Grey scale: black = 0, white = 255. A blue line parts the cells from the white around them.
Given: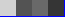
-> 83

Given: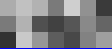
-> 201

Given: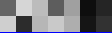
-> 44

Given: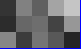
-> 60

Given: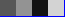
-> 147

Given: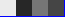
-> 39

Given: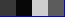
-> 7

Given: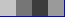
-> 118

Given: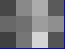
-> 118
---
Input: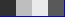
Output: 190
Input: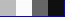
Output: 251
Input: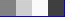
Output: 206
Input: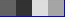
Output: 50
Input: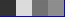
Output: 219
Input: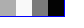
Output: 249
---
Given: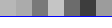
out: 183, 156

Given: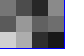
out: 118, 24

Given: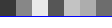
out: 56, 109

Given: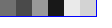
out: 112, 211

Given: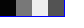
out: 4, 83

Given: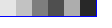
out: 229, 40
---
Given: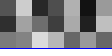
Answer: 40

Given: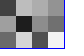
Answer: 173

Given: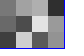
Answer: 175

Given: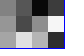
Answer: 8

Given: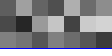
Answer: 100

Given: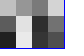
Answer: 122

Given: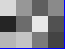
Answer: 95

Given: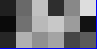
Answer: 192

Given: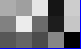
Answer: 229
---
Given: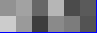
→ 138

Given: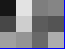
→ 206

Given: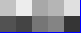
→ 118

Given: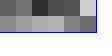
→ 179

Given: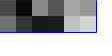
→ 29

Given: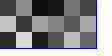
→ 133

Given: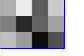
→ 40

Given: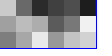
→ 91

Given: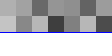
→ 128

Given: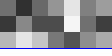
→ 245
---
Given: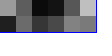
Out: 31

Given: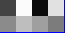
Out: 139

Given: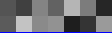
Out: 91

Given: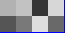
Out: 85

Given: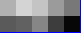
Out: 90

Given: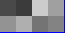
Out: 147

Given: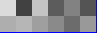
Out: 174

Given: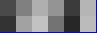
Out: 51

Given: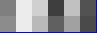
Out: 140

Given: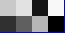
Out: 48
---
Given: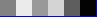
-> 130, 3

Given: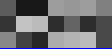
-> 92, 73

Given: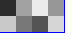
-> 43, 214

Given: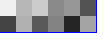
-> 240, 164

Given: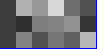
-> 61, 183

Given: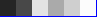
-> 37, 252

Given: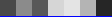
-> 73, 38

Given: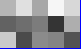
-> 181, 83

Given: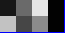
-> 23, 2

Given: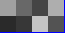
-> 160, 83
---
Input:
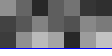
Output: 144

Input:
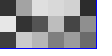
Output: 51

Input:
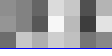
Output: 142

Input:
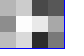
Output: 182

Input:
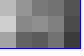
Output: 186

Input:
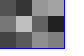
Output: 82
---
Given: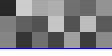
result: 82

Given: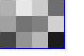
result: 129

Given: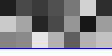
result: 37

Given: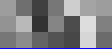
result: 50

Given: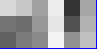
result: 152

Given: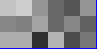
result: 164
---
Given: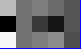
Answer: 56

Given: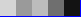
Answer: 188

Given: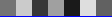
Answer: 160

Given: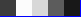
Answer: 216

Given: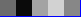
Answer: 163

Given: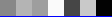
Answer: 250
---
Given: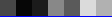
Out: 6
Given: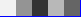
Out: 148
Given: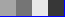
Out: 117
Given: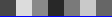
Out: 220
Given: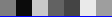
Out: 11
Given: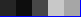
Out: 13
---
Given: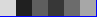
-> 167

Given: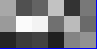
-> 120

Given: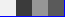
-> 90

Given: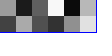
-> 184

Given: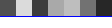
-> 39

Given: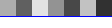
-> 49

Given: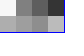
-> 52

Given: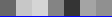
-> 144
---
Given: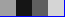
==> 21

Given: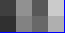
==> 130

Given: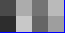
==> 200

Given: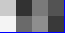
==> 106

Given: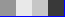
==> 233

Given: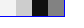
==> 205

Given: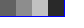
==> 141

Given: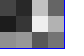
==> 152

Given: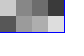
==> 155
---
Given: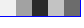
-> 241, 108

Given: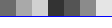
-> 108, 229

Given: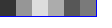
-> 52, 122

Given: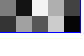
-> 125, 5

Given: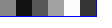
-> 134, 54

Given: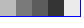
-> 186, 236

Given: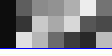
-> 12, 188

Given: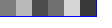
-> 124, 56

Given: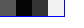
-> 87, 242
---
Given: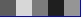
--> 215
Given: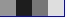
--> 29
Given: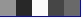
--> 40
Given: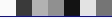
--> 58
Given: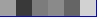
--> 57
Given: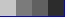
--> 123
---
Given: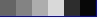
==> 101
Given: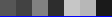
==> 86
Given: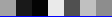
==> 163
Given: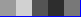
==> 155
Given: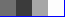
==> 111
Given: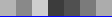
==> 180
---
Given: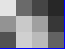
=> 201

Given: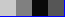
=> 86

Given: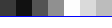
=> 188

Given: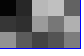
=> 176

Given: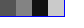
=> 85

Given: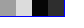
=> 46

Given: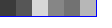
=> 134

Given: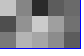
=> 180
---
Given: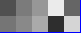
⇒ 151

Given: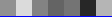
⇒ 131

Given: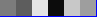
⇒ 228

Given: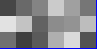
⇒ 132

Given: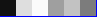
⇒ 251

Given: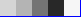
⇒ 116
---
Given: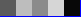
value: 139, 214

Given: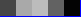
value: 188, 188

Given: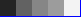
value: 134, 243

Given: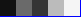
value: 53, 245

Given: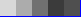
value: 113, 216

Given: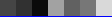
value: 162, 217

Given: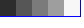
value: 123, 247

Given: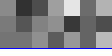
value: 144, 229
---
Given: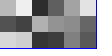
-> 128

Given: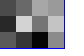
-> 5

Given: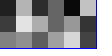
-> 215

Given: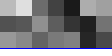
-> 38

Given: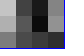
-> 59

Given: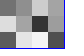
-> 244

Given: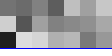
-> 121

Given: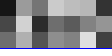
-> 223
